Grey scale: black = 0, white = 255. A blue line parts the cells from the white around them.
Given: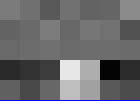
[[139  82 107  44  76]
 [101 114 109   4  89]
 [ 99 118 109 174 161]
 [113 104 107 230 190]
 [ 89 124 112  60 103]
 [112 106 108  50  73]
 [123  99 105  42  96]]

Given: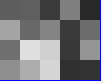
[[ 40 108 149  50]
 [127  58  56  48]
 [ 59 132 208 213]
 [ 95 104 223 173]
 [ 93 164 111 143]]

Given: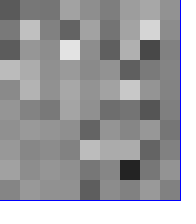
[[146 140 129 132 131 127 118 129 147 129]
 [167 213  72 122 148  85 151 100 119 153]
 [157 163 176  95 200 116 134 172  35 129]
 [126 116  95 146 162 110 148 171 134 140]
 [142 162 141 138 147 144 100 188 119  94]
 [162  99 227 154 167 164 143 130 143 145]
 [117 129 141 144 145 121 148 140 149 145]
 [119 192 150 172 179 131 153 135 141 152]
 [ 90 121  92 187 138 149 144 152 161 133]]

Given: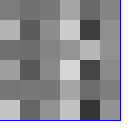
[[132 143 145 138 127 146]
 [104  60 183  69 108  52]
 [165 205 147 213 165 193]
 [120 141 132 136 119 146]
 [113  93 109  87 120 102]
 [124 179 111 158 117 196]]

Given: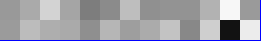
[[154 236]
 [247  18]
 [178 207]
 [147 136]
 [147 195]
 [144 171]
 [190 158]
 [139 182]
 [125 143]
 [165 170]
 [211 174]
 [170 188]
 [153 155]]

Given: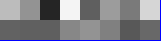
[[214 104]
 [122  88]
 [156 128]
 [ 95 147]
 [244 135]
 [ 37  95]
 [147  96]
 [188  98]]

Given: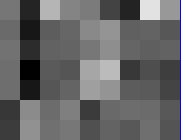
[[152  87  98  62  68  88  84]
 [226  99  95  78  90 107 111]
 [ 35  96 101  56  92 109  88]
 [ 67 148 142 187 148 105  99]
 [123 137 119 166 159  59  80]
 [132 102 100  85 100 127 119]
 [181  93  98  90  86 108 112]
 [ 36  23  44   1  23 139 145]
 [118 106 114 110 110  55  60]]

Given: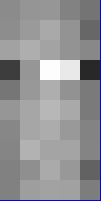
[[116 103 136  40 122 122 131 132  98 125]
 [130 147 147 233 146 169 153 164 152 161]
 [150 169 163 253 174 183 172 164 170 162]
 [149 154 174 150 152 166 166 178 143 158]
 [139 141 162  61 118 150 135 133 129 129]]

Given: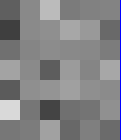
[[131 105 124 167 139 144 107]
 [129 153 136 133 143 116 127]
 [123 167 137 155 160 112 104]
 [187 143 140  93 148  68 161]
 [137 138 133 138 143 118 124]
 [ 95  63 112 163  91 217 119]]
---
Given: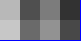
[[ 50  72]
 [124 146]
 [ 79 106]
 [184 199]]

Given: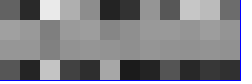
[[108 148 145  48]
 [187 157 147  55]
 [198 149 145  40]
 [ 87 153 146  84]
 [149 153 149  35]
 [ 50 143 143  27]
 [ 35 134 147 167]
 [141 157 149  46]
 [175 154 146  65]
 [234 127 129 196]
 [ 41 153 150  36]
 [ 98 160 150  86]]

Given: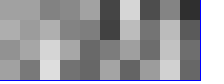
[[ 47  90 110 103]
 [132 187 194 209]
 [ 77 116 109 156]
 [214 188 159 100]
 [ 69  65 124 164]
 [162 126 105 103]
 [137 131 167 114]
 [130 175 213 222]
 [161 156 166 121]
 [161 174 146 161]]

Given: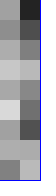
[[ 35  78 127 185 136 112  81 172 186]
 [161 142 173 199 168 217 161 174 129]]

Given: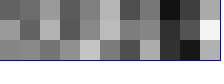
[[170 244 177]
 [ 62  83  23]
 [ 18  47  50]
 [119 134 172]
 [ 79 125  79]
 [182 187 123]
 [128 136 196]
 [ 92  88 144]
 [154 178 116]
 [109  99 137]
 [ 99 155 134]]

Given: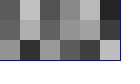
[[ 37  60 190]
 [185 161  64]
 [136 147  92]
 [ 82  97 153]
 [193 175  49]
 [ 91  98 147]]

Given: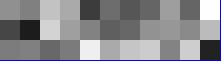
[[254 187  34]
 [101 138 206]
 [158 151 131]
 [101 146 204]
 [ 86 103 197]
 [109  95 170]
 [ 60 130 239]
 [170 159 123]
 [194 211 104]
 [128  28 128]
 [144  70 124]]
